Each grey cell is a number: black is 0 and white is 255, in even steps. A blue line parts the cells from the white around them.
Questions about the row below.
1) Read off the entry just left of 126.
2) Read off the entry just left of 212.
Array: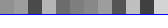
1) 108
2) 64

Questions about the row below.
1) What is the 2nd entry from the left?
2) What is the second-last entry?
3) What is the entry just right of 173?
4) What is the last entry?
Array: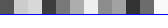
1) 204
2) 108
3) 238
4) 249

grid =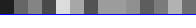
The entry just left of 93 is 144
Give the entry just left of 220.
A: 73

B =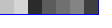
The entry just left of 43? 213
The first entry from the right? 63
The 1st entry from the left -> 194

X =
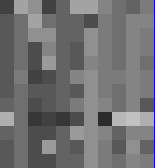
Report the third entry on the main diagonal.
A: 144
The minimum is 44
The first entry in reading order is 65
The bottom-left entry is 88
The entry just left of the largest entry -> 184
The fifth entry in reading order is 99
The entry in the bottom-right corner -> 123
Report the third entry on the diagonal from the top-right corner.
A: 111
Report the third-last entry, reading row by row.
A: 111
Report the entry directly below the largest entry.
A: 132
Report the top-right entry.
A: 123
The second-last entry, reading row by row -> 132
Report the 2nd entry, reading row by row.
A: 163
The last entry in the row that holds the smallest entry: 175
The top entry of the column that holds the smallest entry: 132
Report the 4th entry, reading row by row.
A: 65
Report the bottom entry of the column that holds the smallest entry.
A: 123
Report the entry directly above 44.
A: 132
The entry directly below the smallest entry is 132
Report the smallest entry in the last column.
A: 88

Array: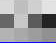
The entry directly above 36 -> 227
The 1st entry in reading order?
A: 217
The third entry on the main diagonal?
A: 157
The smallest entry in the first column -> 102

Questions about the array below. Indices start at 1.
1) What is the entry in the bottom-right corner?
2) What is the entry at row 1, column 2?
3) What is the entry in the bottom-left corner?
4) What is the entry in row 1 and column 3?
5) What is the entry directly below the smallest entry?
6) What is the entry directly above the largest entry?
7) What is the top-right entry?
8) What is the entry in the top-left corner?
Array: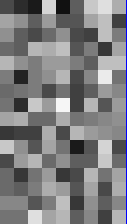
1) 182
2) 44
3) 115
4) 26
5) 85
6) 115
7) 173
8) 73

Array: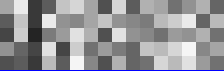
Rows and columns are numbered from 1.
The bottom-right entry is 113
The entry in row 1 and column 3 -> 57
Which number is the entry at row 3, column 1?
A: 69
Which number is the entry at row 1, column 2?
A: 234
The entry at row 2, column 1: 92
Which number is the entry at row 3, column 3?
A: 36
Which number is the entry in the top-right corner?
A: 101
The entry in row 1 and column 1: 165
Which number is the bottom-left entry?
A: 80
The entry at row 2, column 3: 57
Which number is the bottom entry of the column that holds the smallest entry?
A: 57
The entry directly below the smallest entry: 69
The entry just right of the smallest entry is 123

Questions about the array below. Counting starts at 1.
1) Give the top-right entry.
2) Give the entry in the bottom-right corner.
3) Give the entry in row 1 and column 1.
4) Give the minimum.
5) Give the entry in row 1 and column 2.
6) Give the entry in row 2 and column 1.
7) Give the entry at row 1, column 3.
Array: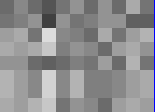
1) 116
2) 158
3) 107
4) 64
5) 136
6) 116
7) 107
